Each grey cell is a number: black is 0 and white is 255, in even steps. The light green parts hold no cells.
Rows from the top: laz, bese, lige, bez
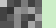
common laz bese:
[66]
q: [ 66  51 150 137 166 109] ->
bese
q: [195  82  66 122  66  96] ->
laz
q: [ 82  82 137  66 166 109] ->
bez
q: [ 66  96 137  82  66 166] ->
lige

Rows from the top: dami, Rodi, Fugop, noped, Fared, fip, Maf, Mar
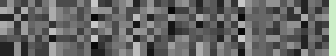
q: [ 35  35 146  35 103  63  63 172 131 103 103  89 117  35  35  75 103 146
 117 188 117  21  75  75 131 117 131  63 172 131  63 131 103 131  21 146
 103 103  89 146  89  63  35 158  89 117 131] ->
Mar
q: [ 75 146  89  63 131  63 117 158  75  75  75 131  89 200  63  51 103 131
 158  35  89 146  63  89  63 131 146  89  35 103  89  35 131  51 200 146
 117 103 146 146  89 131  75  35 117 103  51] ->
dami
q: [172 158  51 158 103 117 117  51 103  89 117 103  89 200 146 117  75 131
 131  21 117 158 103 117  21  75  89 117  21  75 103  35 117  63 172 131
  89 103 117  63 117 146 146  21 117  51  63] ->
noped

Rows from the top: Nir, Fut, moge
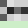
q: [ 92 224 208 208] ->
Nir
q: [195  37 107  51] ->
Fut
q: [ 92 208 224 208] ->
moge

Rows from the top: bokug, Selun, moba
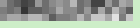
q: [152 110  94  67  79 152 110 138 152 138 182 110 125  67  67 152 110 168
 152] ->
bokug
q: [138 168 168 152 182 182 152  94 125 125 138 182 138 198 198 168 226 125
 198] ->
moba

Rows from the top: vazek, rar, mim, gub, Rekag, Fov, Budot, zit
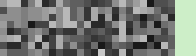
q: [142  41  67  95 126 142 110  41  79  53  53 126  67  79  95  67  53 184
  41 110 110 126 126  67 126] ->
Rekag
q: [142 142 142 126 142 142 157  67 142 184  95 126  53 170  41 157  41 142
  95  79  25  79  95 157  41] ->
mim
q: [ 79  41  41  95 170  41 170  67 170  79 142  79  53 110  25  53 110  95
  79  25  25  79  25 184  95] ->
Budot

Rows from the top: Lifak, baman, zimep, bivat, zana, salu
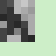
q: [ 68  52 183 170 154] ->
baman
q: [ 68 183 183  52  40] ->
salu
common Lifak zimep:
[170]

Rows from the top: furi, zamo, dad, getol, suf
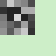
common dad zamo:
[35]
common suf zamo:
[49]
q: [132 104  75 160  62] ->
getol

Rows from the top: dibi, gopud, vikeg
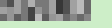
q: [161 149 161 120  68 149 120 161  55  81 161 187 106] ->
gopud
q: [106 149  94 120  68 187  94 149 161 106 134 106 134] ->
vikeg

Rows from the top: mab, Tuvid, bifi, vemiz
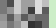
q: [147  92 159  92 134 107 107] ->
bifi
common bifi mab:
[159]
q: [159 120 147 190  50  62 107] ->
vemiz

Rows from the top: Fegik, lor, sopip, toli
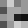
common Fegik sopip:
[152]
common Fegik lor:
[152]
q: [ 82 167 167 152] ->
lor

